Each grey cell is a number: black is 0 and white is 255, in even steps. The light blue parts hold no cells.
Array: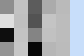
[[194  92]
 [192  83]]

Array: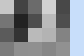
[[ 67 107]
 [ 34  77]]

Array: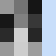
[[115  21]
 [128  56]]

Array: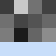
[[200 114]
 [ 69  83]]

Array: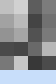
[[209  93]
 [186  68]]

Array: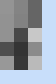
[[132 101]
 [130 101]]

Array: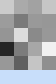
[[170 162]
 [122 153]]

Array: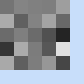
[[132 128]
 [ 96 131]]
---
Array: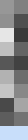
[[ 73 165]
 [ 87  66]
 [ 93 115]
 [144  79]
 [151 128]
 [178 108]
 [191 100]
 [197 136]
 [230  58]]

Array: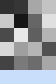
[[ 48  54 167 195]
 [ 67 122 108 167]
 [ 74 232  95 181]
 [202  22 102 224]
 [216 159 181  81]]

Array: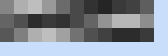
[[ 87 127 175 190 161 114  80  65  44  44  58]
 [100  80  44  58  50  73 100 147 183 183 141]
 [133 175 190 153 107  73  50  37  58  65  94]]

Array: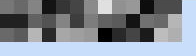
[[ 33  33  98  83 132  61 125  98  91  20 113 105 182]
 [105  91 182  41 167 159 152   0  41  69  26 189 175]
 [119 105 132  20  53  69 138 224 145 152  13  75  75]]

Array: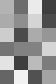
[[101 242  81 163]
 [116 130 130 213]
 [171 142 213  75]
 [179 109 235  62]
 [205  75 171 150]
 [227  62 187 124]]

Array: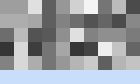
[[ 53 216  61 117 166  53  67 238 195 101]
 [109 187  83  89 143 224 130 143 143 123]
 [130 216 173 117 151 181 202  95 181 195]
 [158 158 224  95 151 209 244 117 187  75]
 [173 173 166  95 130 109  83 101  75 136]]

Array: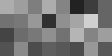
[[ 68 108 120 144 114 181 132 158]
 [ 82 138  76  95  88  76 152  88]
 [114 120 152  48 144 165 208 101]
 [173 158 126 173 132  34  61 101]]

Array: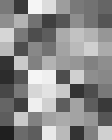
[[ 31 107  93 233 186  51 129 208]
 [ 44  85 245 239  77 208 142 136]
 [ 51 201 129 179 157 150 129 142]
 [ 71 121 214 226 201  51  77 121]
 [ 93 201 129 163 171 163 150  85]
 [101  63 239 208  93 163  93  57]
 [121  57 245 220 157 121 114 101]
 [142 179 114  63  85 142 114  85]
 [186  77 136 114 163 186 208 171]
 [214 121  77  93 171 194 179 150]]
